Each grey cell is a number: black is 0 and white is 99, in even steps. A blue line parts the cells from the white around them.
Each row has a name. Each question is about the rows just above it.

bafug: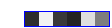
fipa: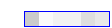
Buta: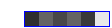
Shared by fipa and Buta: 90
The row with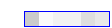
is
fipa
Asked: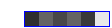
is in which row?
Buta
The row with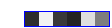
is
bafug

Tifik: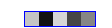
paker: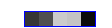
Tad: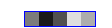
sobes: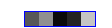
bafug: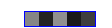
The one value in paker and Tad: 31
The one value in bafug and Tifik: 52
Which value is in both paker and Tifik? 76
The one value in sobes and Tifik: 76
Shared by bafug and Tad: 10
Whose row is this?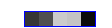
paker

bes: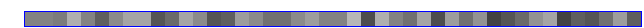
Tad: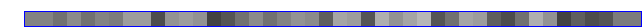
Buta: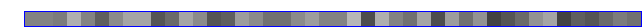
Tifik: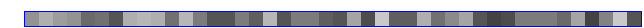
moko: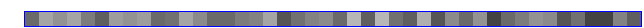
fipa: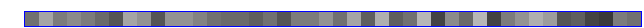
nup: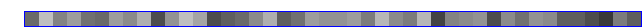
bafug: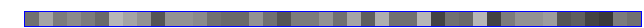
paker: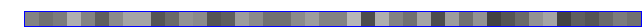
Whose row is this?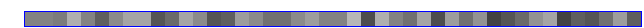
bes
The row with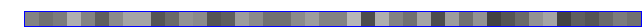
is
paker
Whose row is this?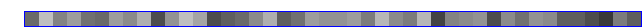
nup
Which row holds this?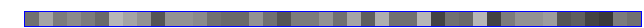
bafug

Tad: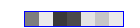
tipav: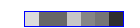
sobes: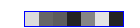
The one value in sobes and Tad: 88
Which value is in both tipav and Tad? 77
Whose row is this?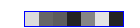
sobes
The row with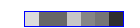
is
tipav

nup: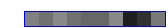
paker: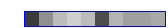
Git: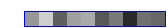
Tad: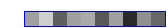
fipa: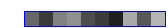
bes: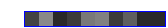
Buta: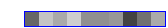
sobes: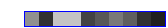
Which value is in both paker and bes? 23
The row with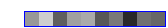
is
Git
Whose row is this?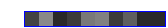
bes
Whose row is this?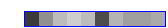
paker

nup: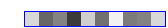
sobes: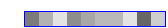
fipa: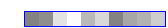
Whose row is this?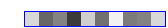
nup
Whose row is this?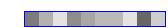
sobes
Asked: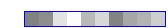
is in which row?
fipa

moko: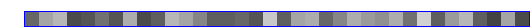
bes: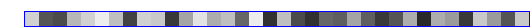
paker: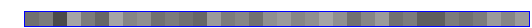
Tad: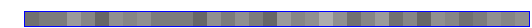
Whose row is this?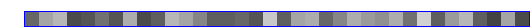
moko
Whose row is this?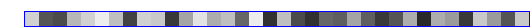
bes
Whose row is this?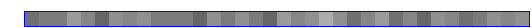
Tad

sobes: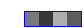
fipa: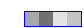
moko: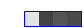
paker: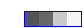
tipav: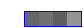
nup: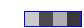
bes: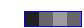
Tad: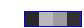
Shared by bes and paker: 40
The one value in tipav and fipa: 44
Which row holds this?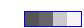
paker
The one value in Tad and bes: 61
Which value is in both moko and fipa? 88
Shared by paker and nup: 79
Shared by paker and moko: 33

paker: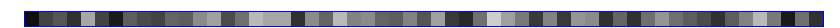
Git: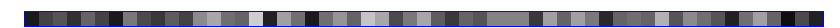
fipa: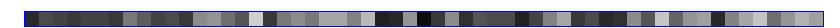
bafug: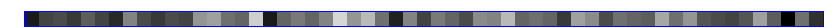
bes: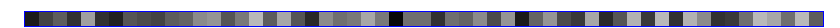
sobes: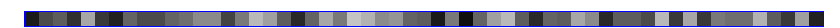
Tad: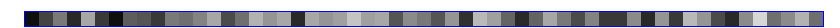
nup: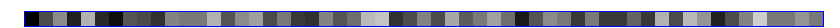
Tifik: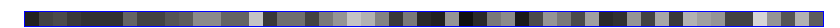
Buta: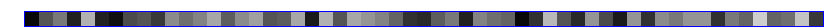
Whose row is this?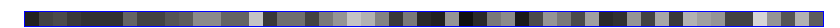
Tifik
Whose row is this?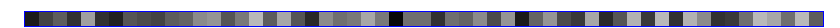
bes
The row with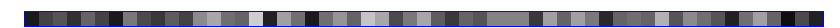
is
Git

